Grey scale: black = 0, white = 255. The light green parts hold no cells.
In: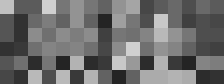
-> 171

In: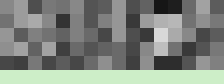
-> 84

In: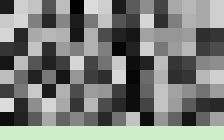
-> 21

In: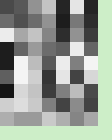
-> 174

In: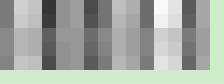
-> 214

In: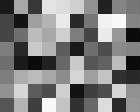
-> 220

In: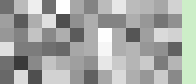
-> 151

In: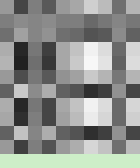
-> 194

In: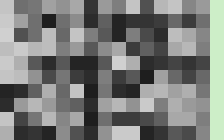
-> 88
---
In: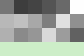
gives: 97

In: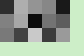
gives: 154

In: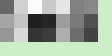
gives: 67

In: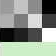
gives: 255

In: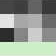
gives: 139

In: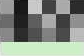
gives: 186

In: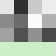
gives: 73

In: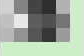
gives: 155

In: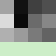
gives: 99

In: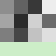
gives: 223
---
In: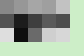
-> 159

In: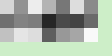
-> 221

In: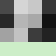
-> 200

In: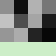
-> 178

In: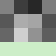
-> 39

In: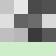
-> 74

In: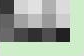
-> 176

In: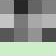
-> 100
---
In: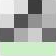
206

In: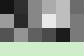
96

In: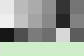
123

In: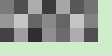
46

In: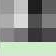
52

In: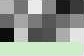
73
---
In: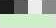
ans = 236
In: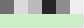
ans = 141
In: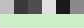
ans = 25
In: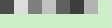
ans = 61
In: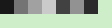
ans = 146
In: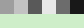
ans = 108
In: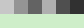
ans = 79
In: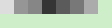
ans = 120
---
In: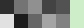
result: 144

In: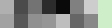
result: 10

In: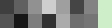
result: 159

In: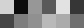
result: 89

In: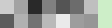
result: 84

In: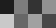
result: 125

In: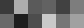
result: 98

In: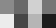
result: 105
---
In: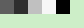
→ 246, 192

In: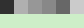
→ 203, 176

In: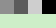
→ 206, 143

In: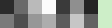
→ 251, 198

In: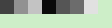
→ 225, 195

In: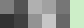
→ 198, 176

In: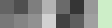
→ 209, 179

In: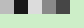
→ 220, 188

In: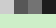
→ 205, 115

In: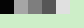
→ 224, 166
